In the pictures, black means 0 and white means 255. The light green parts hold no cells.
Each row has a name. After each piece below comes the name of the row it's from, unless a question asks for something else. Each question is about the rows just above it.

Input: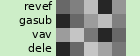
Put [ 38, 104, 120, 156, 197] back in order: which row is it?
vav
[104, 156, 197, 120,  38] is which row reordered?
vav
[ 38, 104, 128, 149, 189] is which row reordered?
revef
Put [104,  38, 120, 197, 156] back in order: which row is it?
vav
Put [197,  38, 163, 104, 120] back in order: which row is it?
dele
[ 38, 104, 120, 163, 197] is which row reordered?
dele
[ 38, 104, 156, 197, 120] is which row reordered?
vav

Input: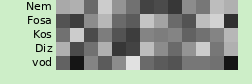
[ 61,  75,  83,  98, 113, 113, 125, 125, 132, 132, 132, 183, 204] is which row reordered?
Kos
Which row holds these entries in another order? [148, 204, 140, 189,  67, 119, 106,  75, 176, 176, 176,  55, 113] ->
Diz
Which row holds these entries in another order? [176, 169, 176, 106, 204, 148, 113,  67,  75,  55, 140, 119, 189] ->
Nem

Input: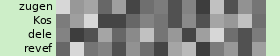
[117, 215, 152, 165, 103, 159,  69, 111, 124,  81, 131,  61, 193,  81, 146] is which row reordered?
zugen
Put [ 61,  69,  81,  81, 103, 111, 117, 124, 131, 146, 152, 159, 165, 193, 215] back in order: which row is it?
zugen
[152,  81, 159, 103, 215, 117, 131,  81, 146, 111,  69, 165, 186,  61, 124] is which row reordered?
revef
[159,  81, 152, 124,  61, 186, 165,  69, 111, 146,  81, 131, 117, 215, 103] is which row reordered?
revef
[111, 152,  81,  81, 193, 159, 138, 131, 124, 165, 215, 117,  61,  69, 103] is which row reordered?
dele
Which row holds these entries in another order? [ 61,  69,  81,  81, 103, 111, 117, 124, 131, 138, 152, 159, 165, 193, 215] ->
dele
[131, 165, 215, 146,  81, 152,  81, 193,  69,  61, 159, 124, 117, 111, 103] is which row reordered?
zugen

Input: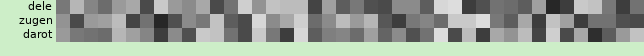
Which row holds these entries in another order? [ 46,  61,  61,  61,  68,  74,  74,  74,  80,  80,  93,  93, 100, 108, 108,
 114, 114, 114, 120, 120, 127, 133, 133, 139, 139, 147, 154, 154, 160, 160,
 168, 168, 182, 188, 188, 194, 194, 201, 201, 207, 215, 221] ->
darot
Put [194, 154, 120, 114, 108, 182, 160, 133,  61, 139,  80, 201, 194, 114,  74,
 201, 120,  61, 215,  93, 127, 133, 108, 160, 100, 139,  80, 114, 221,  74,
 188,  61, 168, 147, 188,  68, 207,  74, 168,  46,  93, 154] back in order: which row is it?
darot
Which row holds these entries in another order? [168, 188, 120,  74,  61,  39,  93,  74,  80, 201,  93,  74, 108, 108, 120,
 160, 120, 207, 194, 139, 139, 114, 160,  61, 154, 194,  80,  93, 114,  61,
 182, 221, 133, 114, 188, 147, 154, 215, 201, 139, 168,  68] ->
dele
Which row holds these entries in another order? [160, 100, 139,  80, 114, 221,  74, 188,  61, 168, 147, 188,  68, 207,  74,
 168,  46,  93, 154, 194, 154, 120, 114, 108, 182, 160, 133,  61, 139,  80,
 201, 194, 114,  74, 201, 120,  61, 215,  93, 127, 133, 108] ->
darot
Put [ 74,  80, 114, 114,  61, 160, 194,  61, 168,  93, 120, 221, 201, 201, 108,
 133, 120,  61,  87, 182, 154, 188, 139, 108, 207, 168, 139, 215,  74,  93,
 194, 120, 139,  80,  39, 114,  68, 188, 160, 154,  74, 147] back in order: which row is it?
zugen
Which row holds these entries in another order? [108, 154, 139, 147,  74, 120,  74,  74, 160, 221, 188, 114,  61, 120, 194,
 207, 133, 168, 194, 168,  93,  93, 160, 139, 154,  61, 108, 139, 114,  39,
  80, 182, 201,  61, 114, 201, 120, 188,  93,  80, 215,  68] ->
dele

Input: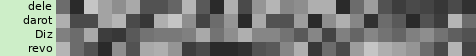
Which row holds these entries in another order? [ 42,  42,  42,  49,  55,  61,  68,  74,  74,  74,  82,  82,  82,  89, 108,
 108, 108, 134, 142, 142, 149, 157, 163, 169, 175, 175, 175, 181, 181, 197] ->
darot
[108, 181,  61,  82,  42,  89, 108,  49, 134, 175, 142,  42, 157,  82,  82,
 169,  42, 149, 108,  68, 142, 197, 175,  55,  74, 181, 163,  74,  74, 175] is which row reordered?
darot
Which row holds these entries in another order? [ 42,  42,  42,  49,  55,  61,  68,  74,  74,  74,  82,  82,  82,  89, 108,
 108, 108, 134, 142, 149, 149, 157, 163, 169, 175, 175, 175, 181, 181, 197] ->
revo
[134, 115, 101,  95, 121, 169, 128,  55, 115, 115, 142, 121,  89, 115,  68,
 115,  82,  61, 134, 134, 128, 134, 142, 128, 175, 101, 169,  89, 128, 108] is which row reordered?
Diz
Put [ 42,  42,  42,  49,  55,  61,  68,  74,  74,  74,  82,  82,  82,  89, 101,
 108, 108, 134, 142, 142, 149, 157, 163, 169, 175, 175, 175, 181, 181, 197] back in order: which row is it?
dele
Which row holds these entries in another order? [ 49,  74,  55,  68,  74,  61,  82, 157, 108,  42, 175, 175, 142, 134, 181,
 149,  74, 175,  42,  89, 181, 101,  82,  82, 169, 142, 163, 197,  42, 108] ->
dele
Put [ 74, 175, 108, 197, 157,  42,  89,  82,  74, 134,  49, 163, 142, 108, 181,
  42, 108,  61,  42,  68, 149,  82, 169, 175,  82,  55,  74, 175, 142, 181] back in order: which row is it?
darot

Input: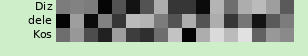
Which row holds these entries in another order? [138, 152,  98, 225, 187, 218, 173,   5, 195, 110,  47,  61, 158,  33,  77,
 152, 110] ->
Kos
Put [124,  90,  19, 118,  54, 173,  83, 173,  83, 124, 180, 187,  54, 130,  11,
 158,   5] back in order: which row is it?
dele

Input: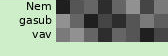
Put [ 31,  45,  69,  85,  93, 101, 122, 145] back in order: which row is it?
gasub
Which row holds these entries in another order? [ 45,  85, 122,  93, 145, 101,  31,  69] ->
gasub
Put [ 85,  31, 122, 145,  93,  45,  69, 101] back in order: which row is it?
gasub
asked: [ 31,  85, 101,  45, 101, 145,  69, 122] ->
Nem
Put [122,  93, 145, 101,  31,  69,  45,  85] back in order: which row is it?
gasub
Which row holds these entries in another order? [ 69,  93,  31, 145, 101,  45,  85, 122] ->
gasub

